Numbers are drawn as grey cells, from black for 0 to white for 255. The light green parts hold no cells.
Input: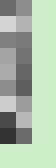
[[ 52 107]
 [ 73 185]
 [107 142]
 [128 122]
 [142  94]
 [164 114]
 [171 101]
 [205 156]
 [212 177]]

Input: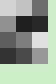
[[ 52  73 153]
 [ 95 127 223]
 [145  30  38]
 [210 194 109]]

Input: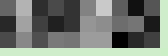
[[ 39 163  65  31  51 148 142 109 115  24]
 [ 73 135  80 121 115 156 156   3  39  65]
 [101 178  45  73  51 129 202  93  18  86]]

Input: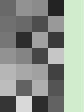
[[ 51 218  43  98]
 [105 146 139  36]
 [111 105  78 153]
 [118  43 160  58]
 [146 132  70 198]
 [182 168 160  64]
 [190  98 174  84]]

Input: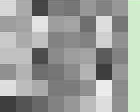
[[ 62  84 104 130 151 187 221 144]
 [144 179 110 117 138 179  62 151]
 [157 163 227 157 163 110 221 117]
 [193 193  76 138 157 163  91 130]
 [201 171 193 130 138 130 207 144]
 [215 171  69 123 117 151 130 151]
 [221 187 171 123 123 144 235 138]]

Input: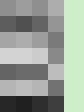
[[ 39  32  46  62]
 [ 93  80 100 149]
 [100 107 107 189]
 [143 157 143 173]
 [165 173 157 122]
 [181 189 181 114]
 [211 211 204 137]]

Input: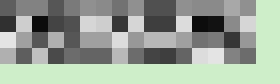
[[ 48 205  12  69  81 213 205  55 213  62  62 220  12  19 138 213]
 [ 95 130 130  87 123 144 138 115 144  81  81 144 138 138 167 144]
 [175  95 191  75 108 101 101 183 108  69  62 101 220 227 130 108]
 [227 159  87 175  87 159 159 220 151 183 183 159 115 123  55 151]]

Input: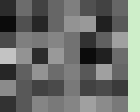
[[ 11  80  38 102 147 153  32  88]
 [ 38  96 147 108 127  88 160 102]
 [ 44 108  66 102 127  80  66 102]
 [ 50  88 133 121 133 160 139 121]
 [ 74 127 121 133 114  50  96 160]
 [139  88  66  74 121  66  74  58]
 [195 147  44 153 114  11  32 108]]

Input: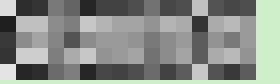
[[ 32 191 191 139 126 199 179 163 163 147 179 171  52 171 185 155]
 [ 52 207 207 126 171 199 147 155 163 113 139 163  92 171 185 147]
 [ 58 139 163 132  84 139 155 155 147 120 139 155  92 147 120 155]
 [221  45  52 120 100  39  66  66  78 113  72  78 191  84  72  78]
 [227  39  45 107 126  39  72  66  78 107  66  92 199  84  58  92]]
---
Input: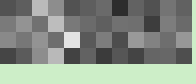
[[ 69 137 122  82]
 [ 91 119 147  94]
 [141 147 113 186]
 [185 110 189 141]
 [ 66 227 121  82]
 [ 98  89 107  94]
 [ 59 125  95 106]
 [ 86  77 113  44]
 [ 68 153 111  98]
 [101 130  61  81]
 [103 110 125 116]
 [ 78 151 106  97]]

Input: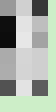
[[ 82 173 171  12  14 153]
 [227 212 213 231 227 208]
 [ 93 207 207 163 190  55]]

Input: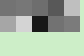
[[166 115]
 [212 119]
 [ 24 110]
 [114  88]
 [123 191]]

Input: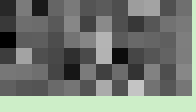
[[ 96 119  61   0  57  40]
 [ 86 117 163  93 110 123]
 [ 84 111  79  94 108  25]
 [106  69  72  77  89 101]
 [117  22  47 116 135 122]
 [ 83 123  74 134  66  84]
 [170  64 179 180 138  91]
 [ 82 108  12  91  79  78]
 [196  51  70 105  55 157]
 [114 130  85 101  86 163]
 [ 87  78  99  95 114  80]
 [118 135 125 126 121 111]]

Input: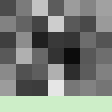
[[156 138  89  63 130  75]
 [ 62  81 176 141  99 123]
 [ 60  94 104  31  68 195]
 [230 176  51  57 205  92]
 [119  45  12  53  89 156]
 [130  92  88 109  73 133]
 [117 129 110  84 154 161]]

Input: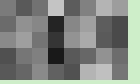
[[ 88  80 138 107 123]
 [102 118 159 145  89]
 [138 128 116 135 114]
 [ 97  25  53  36 196]
 [ 81  89 147 135  92]
 [180 103 170 160 129]
 [192 146  90  93 180]
 [117 109  74  74 157]]
